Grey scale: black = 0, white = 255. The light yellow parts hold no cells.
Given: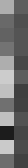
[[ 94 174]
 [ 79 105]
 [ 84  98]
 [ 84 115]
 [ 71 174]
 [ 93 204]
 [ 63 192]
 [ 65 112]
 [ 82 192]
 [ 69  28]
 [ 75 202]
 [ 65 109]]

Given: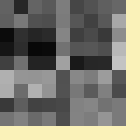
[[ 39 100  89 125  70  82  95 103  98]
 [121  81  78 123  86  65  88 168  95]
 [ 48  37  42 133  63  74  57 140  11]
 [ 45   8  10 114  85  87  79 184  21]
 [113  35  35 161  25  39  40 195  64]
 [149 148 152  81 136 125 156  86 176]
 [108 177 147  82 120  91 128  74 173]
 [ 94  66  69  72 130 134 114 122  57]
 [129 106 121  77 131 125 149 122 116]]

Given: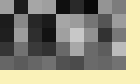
[[ 28 166 159  15  41   9 148 124 160]
 [136  39  27 166 156 117  85 156  28]
 [157  46  18 160 200 145  50 120  31]
 [114  58  49 105 168 106  93 187  53]
 [ 91 102 113  81  75 106 102 114 102]]

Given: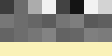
[[108 172 241  66  20 242 211  60]
 [109 102  92 117 126  89  95 119]
 [109 118 131  99 102 127 123 100]]

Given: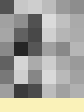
[[199 206 188 154 141  82]
 [142  81 219 192 170 161]
 [ 97  72 208 181 172 166]
 [ 37  86 160 136 182 137]
 [213 171 205 170 154  97]
 [207 134 217 185 162 120]
 [ 59  75 188 160 176 158]]

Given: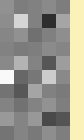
[[125 129 138 125 145]
 [213 129  46 165 141]
 [145 112 128 142 134]
 [123 126 139 133 130]
 [179 131  86 157 137]
 [103 119 204 137 249]
 [ 87 165 129 122 115]
 [114 131 146 126 131]
 [132 152  73  84 153]
 [132 121 142 126 116]]
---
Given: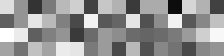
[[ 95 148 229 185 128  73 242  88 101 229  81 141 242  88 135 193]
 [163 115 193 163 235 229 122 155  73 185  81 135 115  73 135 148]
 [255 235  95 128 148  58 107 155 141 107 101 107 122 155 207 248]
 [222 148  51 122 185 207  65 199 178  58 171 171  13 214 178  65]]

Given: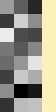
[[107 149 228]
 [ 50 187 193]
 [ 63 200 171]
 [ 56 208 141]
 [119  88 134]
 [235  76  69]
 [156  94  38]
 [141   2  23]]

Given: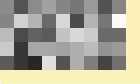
[[133 209 180 106 216  75 180 118 250]
 [203  55 167 167 161 174 187 146 154]
 [139  83 139 161 133 118 154  83 133]
 [187  75  98  91 195 216 203 106 106]
 [ 91  55  39 223  83 174 126  68 112]]

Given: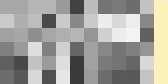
[[128 155 222 128 208 102 161 136 116 128 149]
 [109  89 216  81 230  58 155 109  89  89 195]
 [ 96  73 195 155 222  58 161 122 116 102 216]
 [202 175 189  73 202 136 202 237 216 237 136]
 [167 167 181 181 155  66 189 116 122 109 195]
 [161 167 143 167 175 181 149 208 237 243  96]]

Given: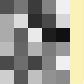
[[171  96 234  29  16]
 [206  88 192 146 138]
 [186 102 178 124 152]
 [ 74 110  67 131 240]
 [ 81 118  59 131 240]
 [171 220  44  74 214]]

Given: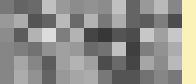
[[140  92 179 220 126 179  69  55  84  76 199 160 199]
 [134 172 146 100 153 166 172 120  84  84 114 134 120]
 [134 166 134  92 160 179 160  76 106  69 166 140 185]
 [134 126 114 146 160 153 106 114 192  63 126 146 172]
 [120 100 106 192 153 140 146 140 192 100 153 185 134]
 [153 172  84 100 185 106 179 120 172 100  92 126  76]]

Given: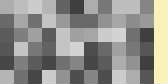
[[173 189 204 181  99  63 173 120 189 189 133]
 [ 92 127 160  92 196 160 166 204 211 112  63]
 [ 86 196 120  99 196 211  78 105 160 120  86]
 [105 166 112 196 153 105 105 146 166 140 153]
 [ 71 127  92  71 112 133  71  92 173 146  63]
 [181 112  71 204 146  78 133  78 204 173  86]]

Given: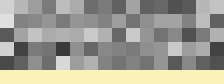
[[ 89 163 195 171 177 171 201 177 103 201 149 115 136  81 122 177]
 [209 183 157 122 189 171 109 122  97 163  97 103  81  89 183 195]
 [ 73  97 143 109 216 157 177 130 115 130 115 149  89 136  97  81]
 [223 130 136 149 122 149 143 130 157 115 143 163 163 130 189  97]
 [209  66 122 115  58 143 103 136 130 122 143 149 201 157 171  66]]

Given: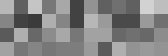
[[183  96 197 119 168  66 147  96 112  96 210 190]
 [162 119 133 119 125 125 154  90 175 147 154 147]
 [ 90 175 104 140 168 119 162 162 104 112 104 140]
 [133  66  59 175 133  66 183 154  74  74 154 112]]
